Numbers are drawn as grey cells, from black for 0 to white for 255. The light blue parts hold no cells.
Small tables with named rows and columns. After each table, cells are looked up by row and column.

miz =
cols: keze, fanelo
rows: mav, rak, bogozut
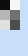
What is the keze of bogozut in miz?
224
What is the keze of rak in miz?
182
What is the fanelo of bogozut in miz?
77
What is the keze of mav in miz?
13
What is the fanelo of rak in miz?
113
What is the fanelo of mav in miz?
246
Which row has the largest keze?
bogozut

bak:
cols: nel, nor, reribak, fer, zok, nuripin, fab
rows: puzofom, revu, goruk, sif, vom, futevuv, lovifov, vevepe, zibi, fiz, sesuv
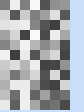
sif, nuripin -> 237
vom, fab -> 76
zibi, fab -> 213
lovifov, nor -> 222
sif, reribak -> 67
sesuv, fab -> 73
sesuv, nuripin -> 115
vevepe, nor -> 117
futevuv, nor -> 62
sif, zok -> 74
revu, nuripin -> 223
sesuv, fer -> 166
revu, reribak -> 203
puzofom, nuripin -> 144
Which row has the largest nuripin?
sif

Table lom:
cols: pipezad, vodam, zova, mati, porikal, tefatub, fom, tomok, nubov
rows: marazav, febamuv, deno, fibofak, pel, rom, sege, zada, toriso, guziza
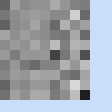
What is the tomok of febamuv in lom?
207
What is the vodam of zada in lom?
155
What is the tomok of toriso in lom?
216
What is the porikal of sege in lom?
131
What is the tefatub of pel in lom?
187
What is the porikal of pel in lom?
145
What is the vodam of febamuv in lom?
140
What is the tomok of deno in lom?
142
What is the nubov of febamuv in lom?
104
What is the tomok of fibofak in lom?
168
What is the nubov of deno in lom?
160
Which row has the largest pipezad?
fibofak

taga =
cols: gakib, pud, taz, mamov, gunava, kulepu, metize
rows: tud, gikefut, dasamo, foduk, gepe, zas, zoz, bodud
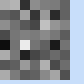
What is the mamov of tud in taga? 141
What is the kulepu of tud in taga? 123
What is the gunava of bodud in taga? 137
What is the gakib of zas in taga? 172
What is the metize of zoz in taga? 109
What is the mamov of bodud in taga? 97
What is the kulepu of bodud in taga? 165
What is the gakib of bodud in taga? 171
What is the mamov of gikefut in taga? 53
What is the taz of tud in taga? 48
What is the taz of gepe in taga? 235
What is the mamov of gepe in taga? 116
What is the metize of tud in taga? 99
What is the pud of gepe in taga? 115
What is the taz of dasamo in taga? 88

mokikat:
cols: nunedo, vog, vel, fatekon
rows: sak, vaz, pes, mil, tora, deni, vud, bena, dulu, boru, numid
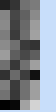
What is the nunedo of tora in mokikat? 139
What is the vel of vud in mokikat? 112
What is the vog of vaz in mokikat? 71
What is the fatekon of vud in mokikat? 159
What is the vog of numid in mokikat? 8
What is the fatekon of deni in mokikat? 94
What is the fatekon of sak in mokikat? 123
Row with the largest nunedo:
deni

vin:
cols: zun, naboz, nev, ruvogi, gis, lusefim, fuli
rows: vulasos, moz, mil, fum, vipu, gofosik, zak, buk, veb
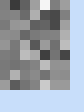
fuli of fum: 176
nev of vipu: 171
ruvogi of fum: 122
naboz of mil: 150
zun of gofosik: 124
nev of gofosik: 188
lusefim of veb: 154
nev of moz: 107
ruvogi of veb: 131
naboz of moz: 132
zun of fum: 141
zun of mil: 122

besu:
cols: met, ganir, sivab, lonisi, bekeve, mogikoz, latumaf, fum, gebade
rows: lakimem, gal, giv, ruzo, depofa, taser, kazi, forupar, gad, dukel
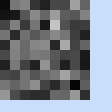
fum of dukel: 152
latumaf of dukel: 102
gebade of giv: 61
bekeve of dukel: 44
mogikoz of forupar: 119
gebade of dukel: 46
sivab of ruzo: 112
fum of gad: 5
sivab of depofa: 105
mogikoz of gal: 156
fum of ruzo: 62
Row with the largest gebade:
gal

